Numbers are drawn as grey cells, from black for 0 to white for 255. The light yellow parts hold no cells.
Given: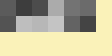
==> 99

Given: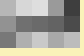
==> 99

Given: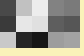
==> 94

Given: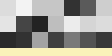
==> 213

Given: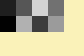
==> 60

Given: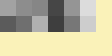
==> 119

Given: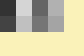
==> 117

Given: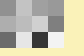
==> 208
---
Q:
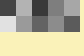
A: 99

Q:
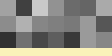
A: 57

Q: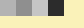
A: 143

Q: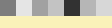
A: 50

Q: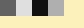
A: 223

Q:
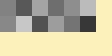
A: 157

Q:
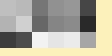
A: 228
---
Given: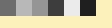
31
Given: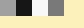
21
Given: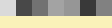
57
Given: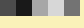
25
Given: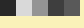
40
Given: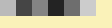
35
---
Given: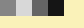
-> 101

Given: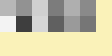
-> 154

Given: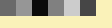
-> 204

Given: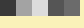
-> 85

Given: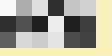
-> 75

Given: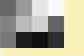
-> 16

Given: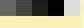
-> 2

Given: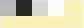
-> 214
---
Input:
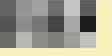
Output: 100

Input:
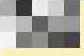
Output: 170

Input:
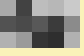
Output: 169

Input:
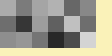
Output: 171

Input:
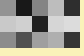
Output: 147

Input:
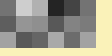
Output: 115

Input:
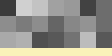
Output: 59

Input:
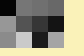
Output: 5

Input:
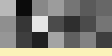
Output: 185

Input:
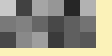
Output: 201
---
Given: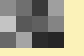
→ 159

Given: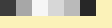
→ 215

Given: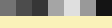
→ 165

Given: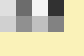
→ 49

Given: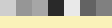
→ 41

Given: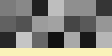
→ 190
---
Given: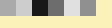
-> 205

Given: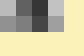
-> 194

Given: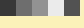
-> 56

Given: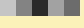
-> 197

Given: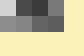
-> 121

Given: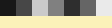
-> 202

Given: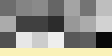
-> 204

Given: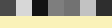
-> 19
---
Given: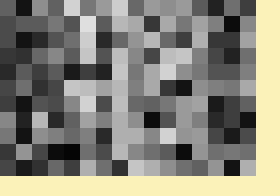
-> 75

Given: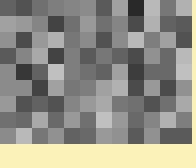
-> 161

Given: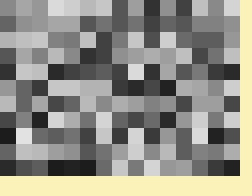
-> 100

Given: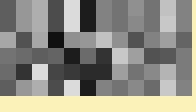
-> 94

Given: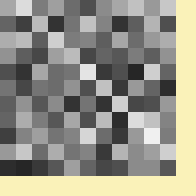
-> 100

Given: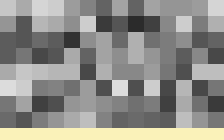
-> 149

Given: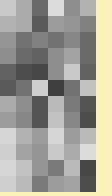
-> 178

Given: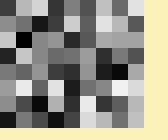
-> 141

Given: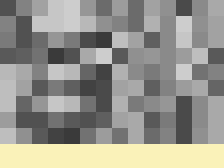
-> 130
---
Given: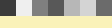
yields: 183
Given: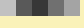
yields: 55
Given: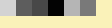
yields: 3
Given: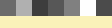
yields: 128
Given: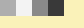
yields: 243
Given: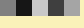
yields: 200
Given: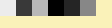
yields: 1
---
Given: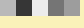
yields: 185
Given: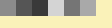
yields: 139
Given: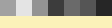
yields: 161
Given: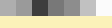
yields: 174
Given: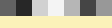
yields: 98
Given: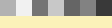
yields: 178
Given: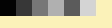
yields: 3
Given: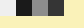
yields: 239
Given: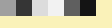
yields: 159
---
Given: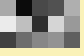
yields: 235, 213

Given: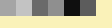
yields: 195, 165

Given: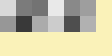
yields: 233, 217

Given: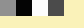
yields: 252, 144

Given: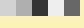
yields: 238, 210

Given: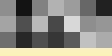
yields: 216, 193

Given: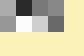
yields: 252, 207

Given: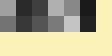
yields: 196, 176
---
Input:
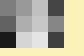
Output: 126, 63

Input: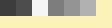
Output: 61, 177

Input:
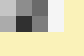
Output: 197, 245

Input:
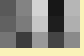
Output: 89, 138

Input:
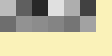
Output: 188, 162

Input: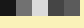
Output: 23, 91

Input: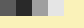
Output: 91, 229

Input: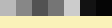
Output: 185, 5

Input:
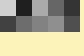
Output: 207, 80

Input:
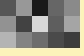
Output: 86, 59
